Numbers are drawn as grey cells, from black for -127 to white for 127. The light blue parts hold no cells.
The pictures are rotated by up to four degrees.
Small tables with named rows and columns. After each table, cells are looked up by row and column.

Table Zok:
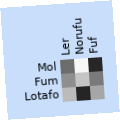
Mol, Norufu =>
119
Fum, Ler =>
15
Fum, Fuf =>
-5
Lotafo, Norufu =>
-90
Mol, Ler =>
-18
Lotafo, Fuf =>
38
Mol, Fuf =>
-88
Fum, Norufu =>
69
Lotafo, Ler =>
59
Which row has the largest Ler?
Lotafo

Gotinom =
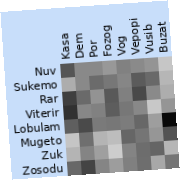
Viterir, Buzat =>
21
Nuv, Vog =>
1
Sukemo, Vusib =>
-22
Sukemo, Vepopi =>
-36
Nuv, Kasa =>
-42
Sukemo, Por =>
-20
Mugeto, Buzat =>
-44
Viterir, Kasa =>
-78
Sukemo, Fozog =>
-8
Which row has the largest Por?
Mugeto

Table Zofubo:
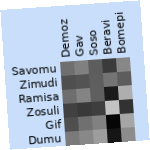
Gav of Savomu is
0
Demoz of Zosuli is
-62
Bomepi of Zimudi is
-34
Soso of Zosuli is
-65
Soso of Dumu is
29
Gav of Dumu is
8
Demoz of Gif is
-48
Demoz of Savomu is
-16
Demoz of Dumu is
-5
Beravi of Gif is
-121
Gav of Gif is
-15
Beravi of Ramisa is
-101
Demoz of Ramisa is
-17
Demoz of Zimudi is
-48
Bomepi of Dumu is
12
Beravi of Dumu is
-106
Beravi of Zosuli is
66
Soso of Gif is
1
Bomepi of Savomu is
7
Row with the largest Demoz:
Dumu

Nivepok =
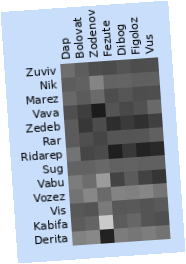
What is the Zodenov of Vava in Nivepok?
-99
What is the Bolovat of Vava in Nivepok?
-65
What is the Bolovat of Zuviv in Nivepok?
-34
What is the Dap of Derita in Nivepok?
2
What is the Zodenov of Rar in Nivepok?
-58
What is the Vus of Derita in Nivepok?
-12
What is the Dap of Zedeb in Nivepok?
-36
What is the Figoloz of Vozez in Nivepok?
6
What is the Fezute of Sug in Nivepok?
-30
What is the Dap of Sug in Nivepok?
-28
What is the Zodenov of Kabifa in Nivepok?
74
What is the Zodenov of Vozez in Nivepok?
-21

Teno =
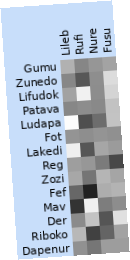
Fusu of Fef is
51
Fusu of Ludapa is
67
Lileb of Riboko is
56
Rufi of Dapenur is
-9
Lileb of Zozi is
39
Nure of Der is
-42
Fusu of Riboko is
34
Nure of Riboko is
-27
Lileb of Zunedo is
7
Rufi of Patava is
13
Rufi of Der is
67
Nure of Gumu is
22
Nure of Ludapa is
-18

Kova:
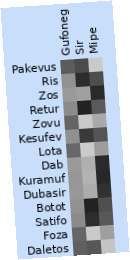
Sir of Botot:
-93
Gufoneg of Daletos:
-32
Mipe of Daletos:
68
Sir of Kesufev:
-69
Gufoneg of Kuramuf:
23
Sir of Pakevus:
-52
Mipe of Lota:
29
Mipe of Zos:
-85
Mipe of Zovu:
41
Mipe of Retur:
-37
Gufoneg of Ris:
17
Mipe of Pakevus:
73
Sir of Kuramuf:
51
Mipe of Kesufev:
-43
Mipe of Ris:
-49
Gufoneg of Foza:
-25
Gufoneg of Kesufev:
16
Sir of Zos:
32
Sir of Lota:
75

